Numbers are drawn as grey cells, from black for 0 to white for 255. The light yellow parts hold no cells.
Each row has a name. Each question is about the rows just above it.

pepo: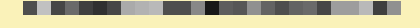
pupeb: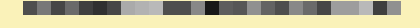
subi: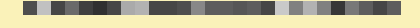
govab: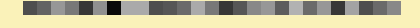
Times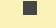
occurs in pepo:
3
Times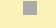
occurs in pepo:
1
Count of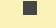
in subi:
6

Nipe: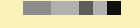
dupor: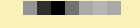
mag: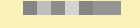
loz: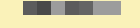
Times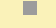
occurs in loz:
3
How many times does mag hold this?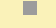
0
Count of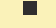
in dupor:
1
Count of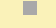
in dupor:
2
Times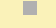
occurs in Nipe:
3

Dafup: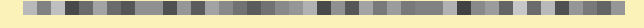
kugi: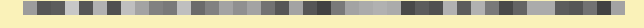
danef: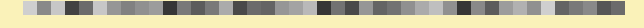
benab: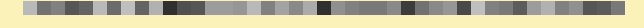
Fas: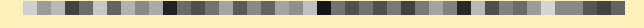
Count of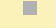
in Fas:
1
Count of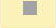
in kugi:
6

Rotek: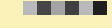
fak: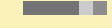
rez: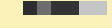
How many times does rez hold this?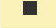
2
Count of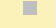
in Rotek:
0
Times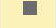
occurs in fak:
0

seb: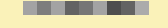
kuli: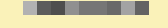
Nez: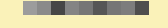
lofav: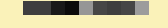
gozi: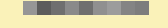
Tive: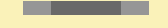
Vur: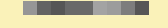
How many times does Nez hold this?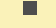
1
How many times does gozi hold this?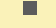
1
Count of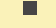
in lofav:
2
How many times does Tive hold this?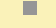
4
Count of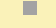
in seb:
3
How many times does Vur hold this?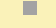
1
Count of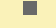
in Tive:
5

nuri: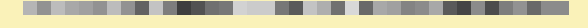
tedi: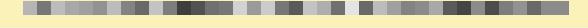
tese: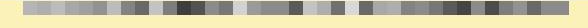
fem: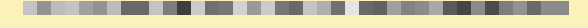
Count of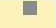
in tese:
7
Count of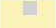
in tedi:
1
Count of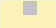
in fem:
4
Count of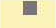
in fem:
2
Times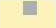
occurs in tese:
3

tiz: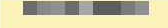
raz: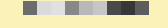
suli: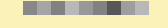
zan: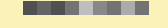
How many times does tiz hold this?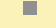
2
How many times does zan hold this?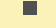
2
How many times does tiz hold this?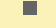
0
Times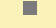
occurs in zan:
0
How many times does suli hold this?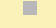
2

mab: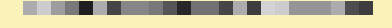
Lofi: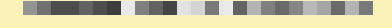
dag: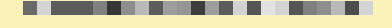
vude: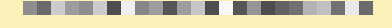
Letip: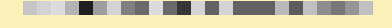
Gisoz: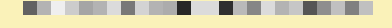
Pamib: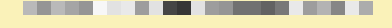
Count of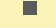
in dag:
5
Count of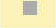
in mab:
4
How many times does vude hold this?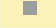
3
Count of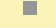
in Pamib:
3
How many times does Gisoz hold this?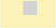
1

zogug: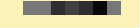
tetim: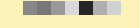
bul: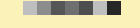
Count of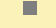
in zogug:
0
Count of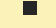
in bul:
1
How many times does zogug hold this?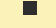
2
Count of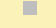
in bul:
2

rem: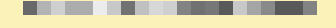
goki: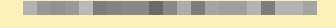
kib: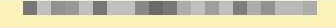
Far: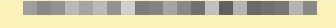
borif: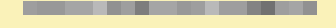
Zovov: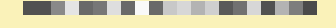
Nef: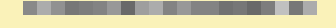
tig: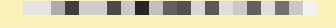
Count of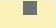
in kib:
0
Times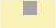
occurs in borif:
5

